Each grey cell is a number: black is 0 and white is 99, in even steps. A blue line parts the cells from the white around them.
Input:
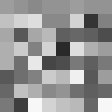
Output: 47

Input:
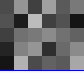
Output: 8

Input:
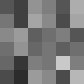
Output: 29

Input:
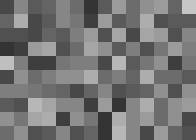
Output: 42

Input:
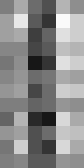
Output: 49

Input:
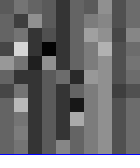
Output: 39

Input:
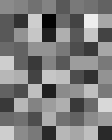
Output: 80
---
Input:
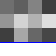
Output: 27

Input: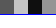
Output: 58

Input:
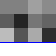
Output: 18

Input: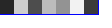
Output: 23

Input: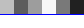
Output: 13

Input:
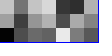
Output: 34

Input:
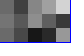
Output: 59

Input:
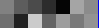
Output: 57

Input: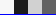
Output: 38

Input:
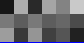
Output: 13
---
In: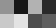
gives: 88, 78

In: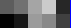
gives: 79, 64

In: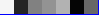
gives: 95, 69

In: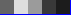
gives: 86, 60

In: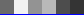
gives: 94, 72

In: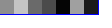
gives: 76, 62

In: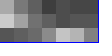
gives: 79, 76
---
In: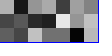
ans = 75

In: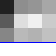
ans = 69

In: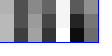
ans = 63

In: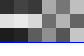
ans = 36

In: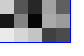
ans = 76

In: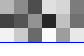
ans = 41
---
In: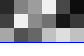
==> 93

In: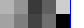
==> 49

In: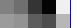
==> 57

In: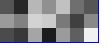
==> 50

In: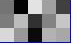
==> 73

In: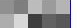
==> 84

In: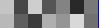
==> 37

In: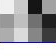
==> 74
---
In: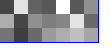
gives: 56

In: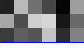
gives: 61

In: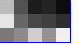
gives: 5

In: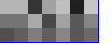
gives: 77

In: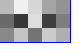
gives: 57

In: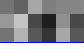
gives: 52

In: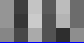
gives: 42

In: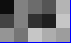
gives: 70

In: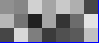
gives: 27

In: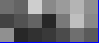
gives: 56
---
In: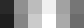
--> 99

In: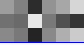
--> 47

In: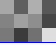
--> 62

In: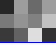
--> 57

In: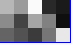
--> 64

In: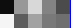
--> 63
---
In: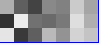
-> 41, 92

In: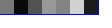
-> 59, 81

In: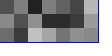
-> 17, 75

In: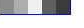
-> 93, 93

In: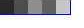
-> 55, 77

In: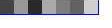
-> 66, 80
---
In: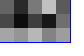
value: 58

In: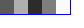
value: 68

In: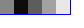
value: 5

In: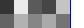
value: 69

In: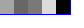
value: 40

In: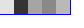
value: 20
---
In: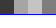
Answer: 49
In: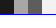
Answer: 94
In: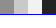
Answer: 14
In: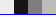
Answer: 73
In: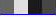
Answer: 27
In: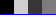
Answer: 48
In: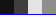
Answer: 55
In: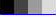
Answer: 85
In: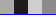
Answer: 54
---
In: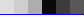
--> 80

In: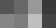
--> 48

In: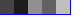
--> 11

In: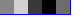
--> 81

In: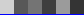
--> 34

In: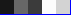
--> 40
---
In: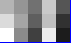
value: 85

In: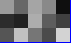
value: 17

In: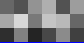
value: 65

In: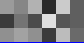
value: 23

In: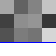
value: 25

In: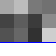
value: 26
